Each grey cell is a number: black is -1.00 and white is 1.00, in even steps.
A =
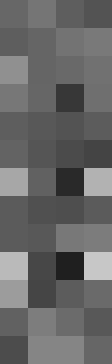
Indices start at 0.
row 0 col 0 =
-0.19
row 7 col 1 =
-0.37
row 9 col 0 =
0.46
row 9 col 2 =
-0.76
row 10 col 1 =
-0.46
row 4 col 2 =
-0.35
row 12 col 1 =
0.04
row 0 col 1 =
-0.08
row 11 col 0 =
-0.24
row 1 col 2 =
-0.10
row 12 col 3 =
-0.20
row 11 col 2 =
-0.16
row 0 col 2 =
-0.26
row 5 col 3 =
-0.47
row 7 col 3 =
-0.29
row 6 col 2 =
-0.68
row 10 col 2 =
-0.28

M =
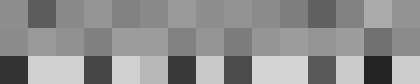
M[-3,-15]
0.11
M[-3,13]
0.34
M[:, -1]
[0.15, 0.09, 0.61]
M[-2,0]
0.10
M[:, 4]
[0.02, 0.22, 0.63]
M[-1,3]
-0.45
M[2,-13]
0.63
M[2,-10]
0.44
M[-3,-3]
0.02
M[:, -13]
[0.08, 0.14, 0.63]
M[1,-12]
0.00
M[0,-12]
0.17
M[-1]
[-0.59, 0.64, 0.63, -0.45, 0.63, 0.44, -0.55, 0.58, -0.41, 0.66, 0.67, -0.31, 0.59, -0.72, 0.61]

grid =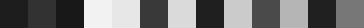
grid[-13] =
-0.77
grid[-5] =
0.59
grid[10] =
0.42
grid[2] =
-0.81

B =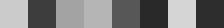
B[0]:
0.59
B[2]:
0.28

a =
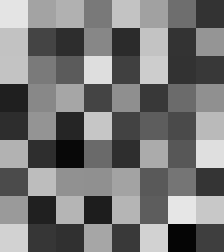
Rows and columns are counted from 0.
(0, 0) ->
0.79
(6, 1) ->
0.48
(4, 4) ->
-0.48
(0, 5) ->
0.26
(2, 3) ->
0.74
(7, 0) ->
0.21
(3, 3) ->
-0.47
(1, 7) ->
0.17
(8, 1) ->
-0.58
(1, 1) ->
-0.47
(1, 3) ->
0.06
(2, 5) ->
0.61
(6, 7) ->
-0.59
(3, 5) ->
-0.56
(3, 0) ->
-0.76
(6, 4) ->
0.28
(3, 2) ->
0.30
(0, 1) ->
0.28
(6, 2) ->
0.14
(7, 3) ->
-0.77
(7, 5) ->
-0.27

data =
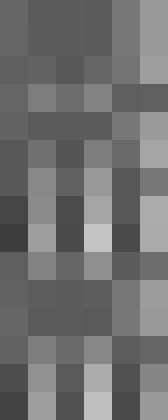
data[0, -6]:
-0.21
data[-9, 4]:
-0.32
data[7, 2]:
-0.40
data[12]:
[-0.23, -0.01, -0.17, 0.06, -0.27, -0.21]
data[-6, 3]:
0.12
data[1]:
[-0.21, -0.28, -0.28, -0.30, -0.06, 0.20]
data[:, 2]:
[-0.28, -0.28, -0.31, -0.15, -0.29, -0.34, -0.24, -0.40, -0.42, -0.20, -0.29, -0.29, -0.17, -0.30, -0.37]
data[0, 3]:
-0.30
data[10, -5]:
-0.27
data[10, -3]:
-0.27
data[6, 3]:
0.20
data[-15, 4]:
-0.06
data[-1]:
[-0.48, 0.23, -0.37, 0.50, -0.42, 0.20]
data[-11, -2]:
-0.06
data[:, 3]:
[-0.30, -0.30, -0.20, 0.02, -0.29, -0.02, 0.20, 0.29, 0.53, 0.12, -0.27, -0.30, 0.06, 0.34, 0.50]
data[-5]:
[-0.23, -0.27, -0.29, -0.27, -0.07, 0.22]
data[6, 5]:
-0.07
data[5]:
[-0.32, -0.12, -0.34, -0.02, -0.17, 0.29]
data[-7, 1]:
0.24
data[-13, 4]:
-0.10

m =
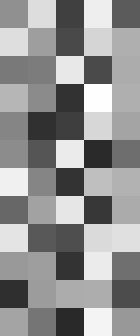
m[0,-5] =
0.13
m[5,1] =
-0.33
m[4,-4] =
-0.62
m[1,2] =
-0.43
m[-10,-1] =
0.35
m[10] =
[-0.63, 0.22, 0.35, 0.36, -0.40]
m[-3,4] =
-0.13
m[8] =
[0.79, -0.31, -0.39, 0.71, 0.76]
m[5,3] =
-0.67
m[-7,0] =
0.10
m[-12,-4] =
0.73
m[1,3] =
0.67
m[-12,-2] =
0.87
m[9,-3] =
-0.60
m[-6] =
[0.88, 0.04, -0.60, 0.50, 0.40]
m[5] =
[0.10, -0.33, 0.84, -0.67, -0.14]

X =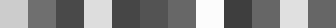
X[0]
0.60
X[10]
0.76
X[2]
-0.43
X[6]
-0.19
